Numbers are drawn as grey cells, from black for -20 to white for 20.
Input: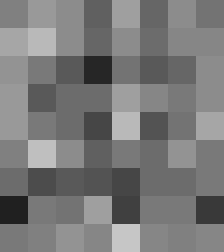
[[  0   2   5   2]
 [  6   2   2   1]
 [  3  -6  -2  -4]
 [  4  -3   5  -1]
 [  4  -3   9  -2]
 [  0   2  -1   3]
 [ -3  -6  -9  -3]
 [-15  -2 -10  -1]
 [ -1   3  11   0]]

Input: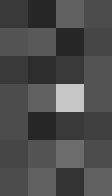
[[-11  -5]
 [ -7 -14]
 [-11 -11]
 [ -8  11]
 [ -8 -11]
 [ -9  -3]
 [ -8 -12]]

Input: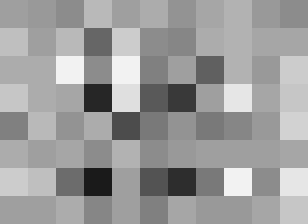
[[  5   2   5   3   8   2]
 [ 10   9  12   1   8   6]
 [  7  18  18   5   8  12]
 [ 11   6  15 -11  16  11]
 [  0   3  -8   3   1  13]
 [  7   6   8   4   5   6]
 [ 12  -3   5 -13  18  16]
 [  5   7   5   6   4  11]]

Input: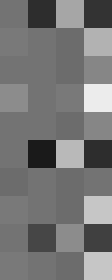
[[-2  6]
 [-1 -3]
 [-2 -3]
 [ 2 -1]
 [-2 -3]
 [-2  9]
 [-3 -3]
 [-1 -3]
 [-2  2]
 [-1 -3]]

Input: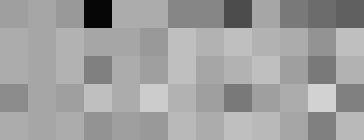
[[ 5  4  7  1 -8 -1 -5]
 [ 7  8  6 10 10  7 10]
 [ 7  8  7 10  8  5  8]
 [ 2  5  7  8 -1  7  0]
 [ 7  7  5  9 10  6  9]]

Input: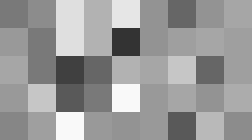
[[ -1  15  16  -4   6]
 [  4  15 -12   5   5]
 [  6 -10   8  11   5]
 [  4  -6  19   6   7]
 [  1  19   3  -6   2]]
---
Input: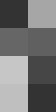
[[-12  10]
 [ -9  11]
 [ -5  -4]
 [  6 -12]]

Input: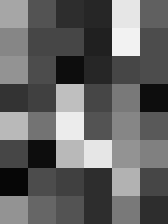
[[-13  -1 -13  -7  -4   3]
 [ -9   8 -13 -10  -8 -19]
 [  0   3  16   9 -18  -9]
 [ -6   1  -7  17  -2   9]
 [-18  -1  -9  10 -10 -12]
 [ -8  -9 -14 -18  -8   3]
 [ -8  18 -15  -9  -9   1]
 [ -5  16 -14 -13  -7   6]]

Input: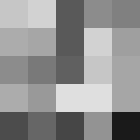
[[-16   3  -9  -4  -8]
 [  6  15  15   4   7]
 [  6  11  -5  -1   2]
 [  5  13  -6   6   7]
 [  0   2  -6  13  11]]

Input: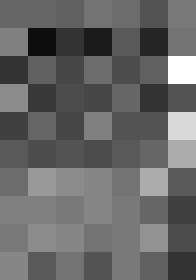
[[-12  -5  -1  -7  -2  -6   1]
 [ -8   3  -1  -2   1   2  -1]
 [-10  -4  -1   1  -1   0   0]
 [ -6   7  -2   1   2   4  -3]
 [  7  -4  -6  -8  -7  -8  -6]
 [ 14  -7  -7   0  -9  -4 -10]
 [ -7 -12  -4  -9  -8 -11   2]
 [ 20  -5  -8  -3  -9  -5 -12]
 [ -2 -14  -6 -16 -12 -18   0]
 [ -1  -7  -3  -2  -5  -4  -4]]

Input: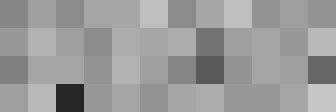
[[ 11   6   4   4   7   6   3   6   4 -14   9   5]
 [ -4   5   6   3  -6   1   5   8   3   6   6   0]
 [  9   4   6   5  -2   7   6   7   2   5   8   4]
 [  3   5   3  10   6   2  10   6   6   2   5   1]]

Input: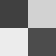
[[ -8  17]
 [ 13 -10]]

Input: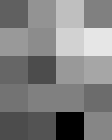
[[  1 -20  -7  -8]
 [ -3   0   0  -2]
 [  6   4  -8  -4]
 [ 16  13   2   4]
 [  0  10   3  -5]]
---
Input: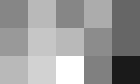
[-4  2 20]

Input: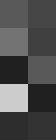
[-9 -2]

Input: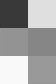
[15  3]

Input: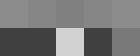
[  2 -10]

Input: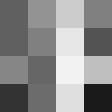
[  0  16  -4 -12]

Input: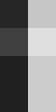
[ 11 -10]
